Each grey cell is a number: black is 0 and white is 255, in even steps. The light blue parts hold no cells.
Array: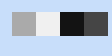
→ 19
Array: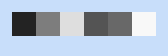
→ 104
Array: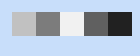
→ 96
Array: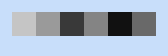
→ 17
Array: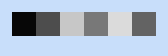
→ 219
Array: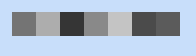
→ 75
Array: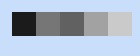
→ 162
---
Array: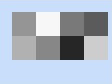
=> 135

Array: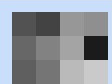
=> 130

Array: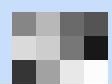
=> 205

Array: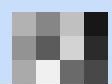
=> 91

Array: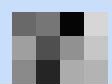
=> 79

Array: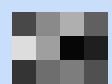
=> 159

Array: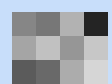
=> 193
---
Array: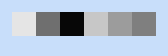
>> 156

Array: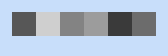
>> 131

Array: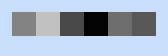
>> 110

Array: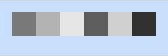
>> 179

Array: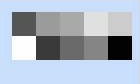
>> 204

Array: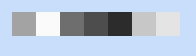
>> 199

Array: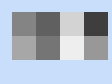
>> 167

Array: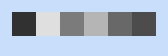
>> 123

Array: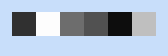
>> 109

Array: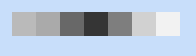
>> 186
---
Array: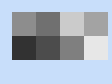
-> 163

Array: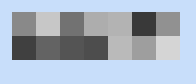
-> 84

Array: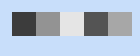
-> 60

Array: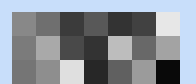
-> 223

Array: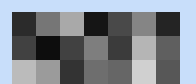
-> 51

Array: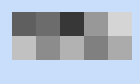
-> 193

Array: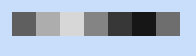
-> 215
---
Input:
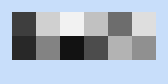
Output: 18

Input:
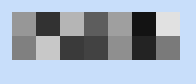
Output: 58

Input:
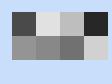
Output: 113

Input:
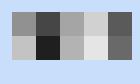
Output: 179

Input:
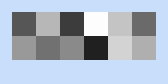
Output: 138

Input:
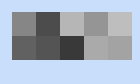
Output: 57
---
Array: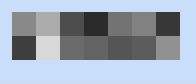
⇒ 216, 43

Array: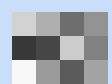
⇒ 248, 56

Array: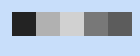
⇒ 209, 35

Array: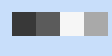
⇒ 246, 56

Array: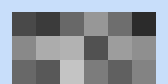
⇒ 196, 43

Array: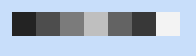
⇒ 243, 35
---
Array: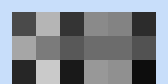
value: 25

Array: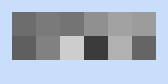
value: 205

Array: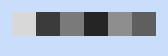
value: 122

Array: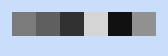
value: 49

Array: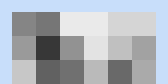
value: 112

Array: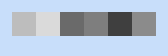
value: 106

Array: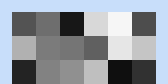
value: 144

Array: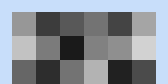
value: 115

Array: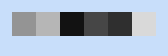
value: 18
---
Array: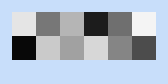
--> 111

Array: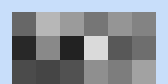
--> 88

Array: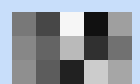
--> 48

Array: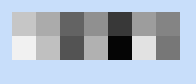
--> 157

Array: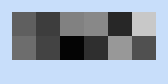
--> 39

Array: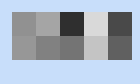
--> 217
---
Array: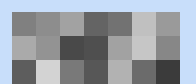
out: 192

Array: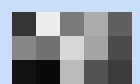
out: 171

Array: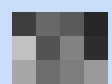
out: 90

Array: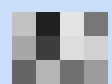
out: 228

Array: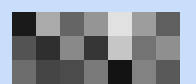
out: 157

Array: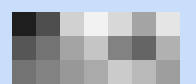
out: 164

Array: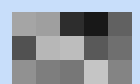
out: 24

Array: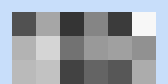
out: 59

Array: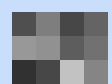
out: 71
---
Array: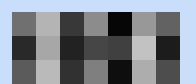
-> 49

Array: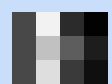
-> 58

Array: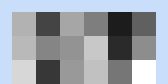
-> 153

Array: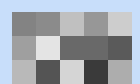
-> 213

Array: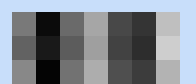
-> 114

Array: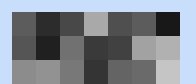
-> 120
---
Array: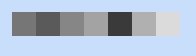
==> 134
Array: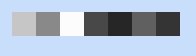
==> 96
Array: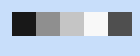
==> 143
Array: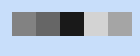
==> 130
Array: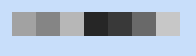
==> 133
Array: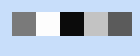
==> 122
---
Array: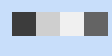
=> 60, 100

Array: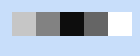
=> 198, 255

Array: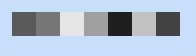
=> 90, 66

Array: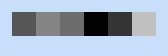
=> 86, 192

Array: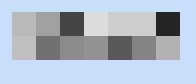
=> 185, 177

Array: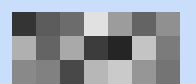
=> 52, 116

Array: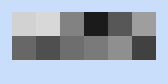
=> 210, 65
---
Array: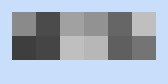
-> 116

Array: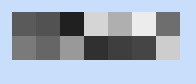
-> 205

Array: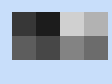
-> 108

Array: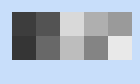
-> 233

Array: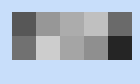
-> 37

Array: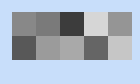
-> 198

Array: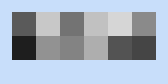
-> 69

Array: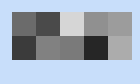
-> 172

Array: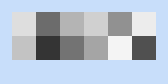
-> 80

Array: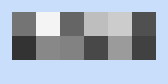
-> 65
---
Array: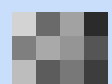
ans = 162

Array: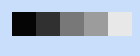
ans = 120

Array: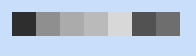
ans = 171

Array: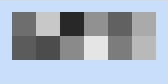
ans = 40

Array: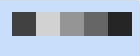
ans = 149

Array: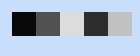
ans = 220
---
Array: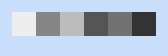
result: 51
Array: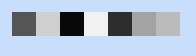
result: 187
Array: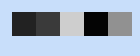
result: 145
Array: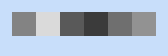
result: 146
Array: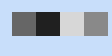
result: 137
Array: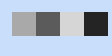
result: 36
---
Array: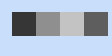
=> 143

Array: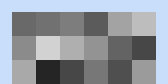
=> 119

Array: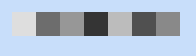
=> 188

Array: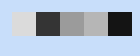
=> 155

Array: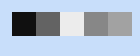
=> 236

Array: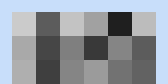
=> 155

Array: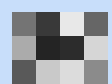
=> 201

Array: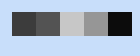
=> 199
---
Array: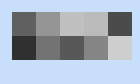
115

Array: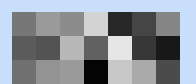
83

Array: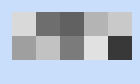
194

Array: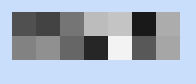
144

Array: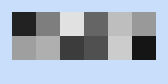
175

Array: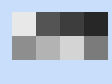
179
